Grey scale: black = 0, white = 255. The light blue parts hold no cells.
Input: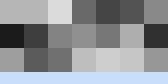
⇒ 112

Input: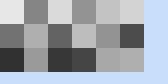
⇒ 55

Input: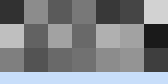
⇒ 105

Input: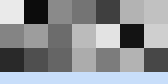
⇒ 101

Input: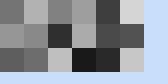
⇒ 191

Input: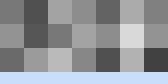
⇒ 186

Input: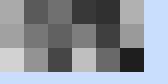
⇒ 71

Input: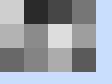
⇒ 172
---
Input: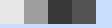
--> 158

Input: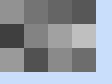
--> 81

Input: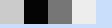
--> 4

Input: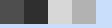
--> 47

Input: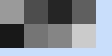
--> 117

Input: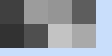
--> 79
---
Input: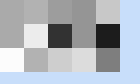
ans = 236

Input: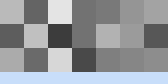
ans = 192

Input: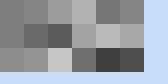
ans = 105

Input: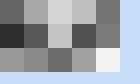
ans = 87

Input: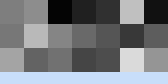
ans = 185

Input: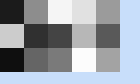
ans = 48
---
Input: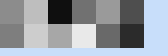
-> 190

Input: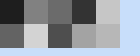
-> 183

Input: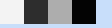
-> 45

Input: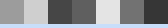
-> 156

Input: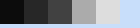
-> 65

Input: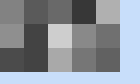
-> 169

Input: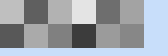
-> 178

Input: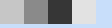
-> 138

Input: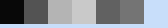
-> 116
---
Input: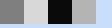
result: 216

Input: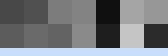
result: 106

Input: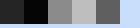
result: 5

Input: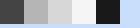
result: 181

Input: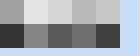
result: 133

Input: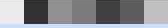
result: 49

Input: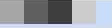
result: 96

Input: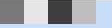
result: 229

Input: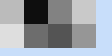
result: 109

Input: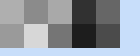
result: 215
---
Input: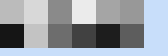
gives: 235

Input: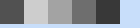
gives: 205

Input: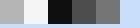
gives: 244

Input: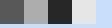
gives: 230

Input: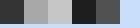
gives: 198

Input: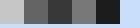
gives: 199

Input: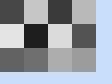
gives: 227

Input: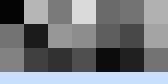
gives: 218
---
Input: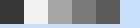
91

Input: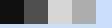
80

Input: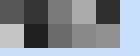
47

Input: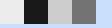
115

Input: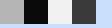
58

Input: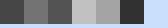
70

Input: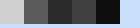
42
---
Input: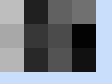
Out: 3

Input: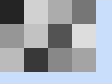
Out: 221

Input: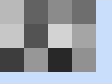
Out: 165

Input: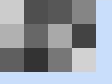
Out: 67

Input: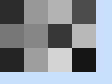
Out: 185

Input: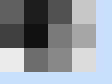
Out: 166

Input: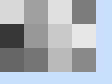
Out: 232
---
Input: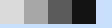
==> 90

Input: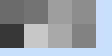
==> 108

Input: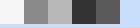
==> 89

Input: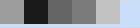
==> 101

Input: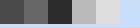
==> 74

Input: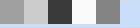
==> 132

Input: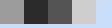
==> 84
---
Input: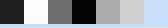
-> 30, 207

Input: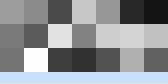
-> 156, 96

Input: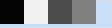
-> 4, 128

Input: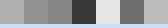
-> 175, 187

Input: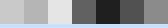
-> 200, 139

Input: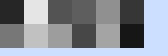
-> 39, 23

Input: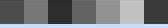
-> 77, 58

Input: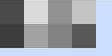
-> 73, 87

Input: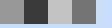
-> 152, 116
